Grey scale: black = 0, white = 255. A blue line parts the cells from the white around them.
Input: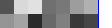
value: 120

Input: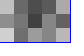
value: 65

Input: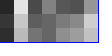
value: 123

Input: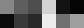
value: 211

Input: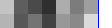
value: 173

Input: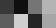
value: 15
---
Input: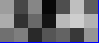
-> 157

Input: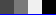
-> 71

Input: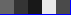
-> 102

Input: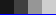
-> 23

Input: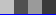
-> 195

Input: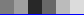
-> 124

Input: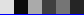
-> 225

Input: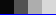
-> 8

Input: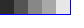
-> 43
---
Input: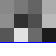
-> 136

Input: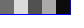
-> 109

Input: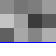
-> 139

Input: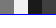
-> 120

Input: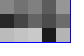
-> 134

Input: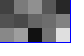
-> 65
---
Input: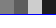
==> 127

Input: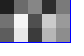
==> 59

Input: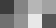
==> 112

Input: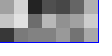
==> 71

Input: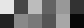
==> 50

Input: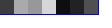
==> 60
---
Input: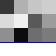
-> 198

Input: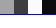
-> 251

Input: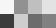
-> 191

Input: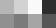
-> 249

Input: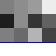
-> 155

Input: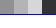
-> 215

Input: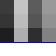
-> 92

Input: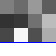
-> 153

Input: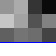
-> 52

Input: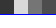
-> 117
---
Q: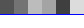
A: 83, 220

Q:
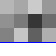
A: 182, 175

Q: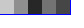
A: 201, 70

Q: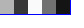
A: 180, 20

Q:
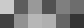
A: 203, 52

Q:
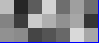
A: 190, 167
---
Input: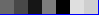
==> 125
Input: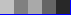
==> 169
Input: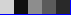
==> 141
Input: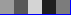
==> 212
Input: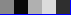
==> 176
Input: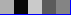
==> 202
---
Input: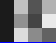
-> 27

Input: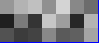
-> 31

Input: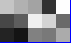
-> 71

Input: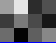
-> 59

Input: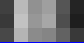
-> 57

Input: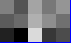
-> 91

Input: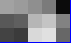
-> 88
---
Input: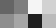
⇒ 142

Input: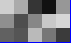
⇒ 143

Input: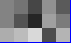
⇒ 131

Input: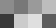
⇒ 57

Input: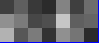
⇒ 144

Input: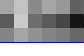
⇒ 90
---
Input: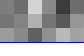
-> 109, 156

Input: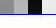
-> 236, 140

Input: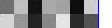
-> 205, 212

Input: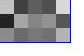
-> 216, 140

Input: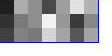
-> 178, 64

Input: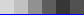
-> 81, 215

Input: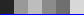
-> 216, 37

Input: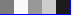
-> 28, 125

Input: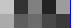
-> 156, 171

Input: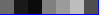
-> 78, 106
